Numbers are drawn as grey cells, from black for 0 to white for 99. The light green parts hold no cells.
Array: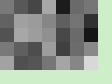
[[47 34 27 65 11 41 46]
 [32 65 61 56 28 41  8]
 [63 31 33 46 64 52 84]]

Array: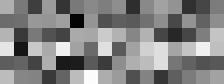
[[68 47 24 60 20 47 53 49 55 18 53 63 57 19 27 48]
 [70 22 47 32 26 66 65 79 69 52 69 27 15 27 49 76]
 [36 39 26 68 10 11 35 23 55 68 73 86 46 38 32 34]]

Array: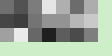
[[43 32 48 89 68 42 67]
 [62 91 40 12 36 29 49]]

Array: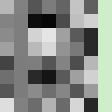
[[71 50 33 48 39 76 37]
 [54 49 82 89 62 35 16]
 [26 48 49 33 51 30 71]
 [33 48 54 43 52 33 60]]

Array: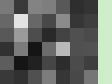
[[47 22 51 49 34 18 20]
 [34 60 30 16 26 31 29]
 [36  8 13 27 17 29 24]]

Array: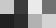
[[78 23 91 44]]

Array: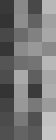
[[22 53 28 71]
 [28 42 50 65]
 [33 43 45 71]
 [20 60 23 67]
 [29 47 31 75]]

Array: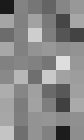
[[10 51 46 39 52 59]
 [42 51 80 49 33 26]
 [50 52 50 46 86 59]
 [67 52 62 41 34 62]
 [65 49 57 58 54 56]]
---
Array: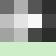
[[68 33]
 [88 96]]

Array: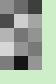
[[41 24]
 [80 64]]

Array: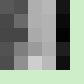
[[31 68]
 [41 68]]

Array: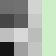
[[44 82]
 [36 78]]

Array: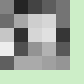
[[14 26]
 [65 80]]

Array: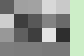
[[62 63]
 [24 34]]

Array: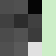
[[31  2]
 [17 25]]

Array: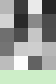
[[23 91]
 [16 53]]

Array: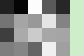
[[ 2 98]
 [64 59]]
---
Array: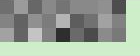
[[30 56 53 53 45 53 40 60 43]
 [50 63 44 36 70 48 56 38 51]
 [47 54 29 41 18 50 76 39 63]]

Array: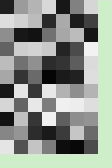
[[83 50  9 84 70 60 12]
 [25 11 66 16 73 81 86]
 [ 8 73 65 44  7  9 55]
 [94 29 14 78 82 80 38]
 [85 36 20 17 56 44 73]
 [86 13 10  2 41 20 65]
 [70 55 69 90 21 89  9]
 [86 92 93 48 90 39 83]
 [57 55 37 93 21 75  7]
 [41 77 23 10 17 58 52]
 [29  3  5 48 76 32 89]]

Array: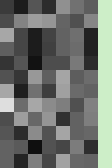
[[36 44 56 17 33 11 23]
 [52 31 39 58 61 51 29]
 [13 43 38 26 11 27 65]
 [13 42 38 25 11 27 37]
 [17 47 30 30  7 33 20]
 [42 36 64 37 59 21 32]
 [38 41 62 24 44 12 65]
 [50 31 49 54 65 42 86]
 [49 38 19 58 40 61 30]
 [40 38 64 32 54 17 33]
 [18 48 27 32  6 35 38]
 [39 40 63 27 49 14 38]]

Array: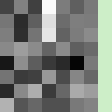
[[47 37 48 97 25 50 26]
 [48 49 42 86 37 17 46]
 [54 48 38 89 45 18 49]
 [41 37 54 39 54 61 53]
 [47  2 16 22 36 55  9]
 [40 52 29 59 25 23 45]
 [61 66 40 23 67 53 16]
 [51 47 31 31 40 33 69]]

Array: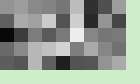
[[61 31 19 73 46 51 53 61 57]
 [27 58 16 80 32 79 62 66 37]
 [47 46 52 92 47 35 48 23  3]
 [44 52 66 49 82 75 71 53 41]
 [66 57 33 32 12 37 71 33 36]]

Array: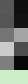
[[ 6 34]
 [ 7 33]
 [64 45]
 [30 79]
 [ 3 49]]

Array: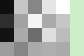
[[99 89 52 77  6]
 [77 66 95 63 18]
 [73 86 42 66  7]
 [66 68 66 52 61]]
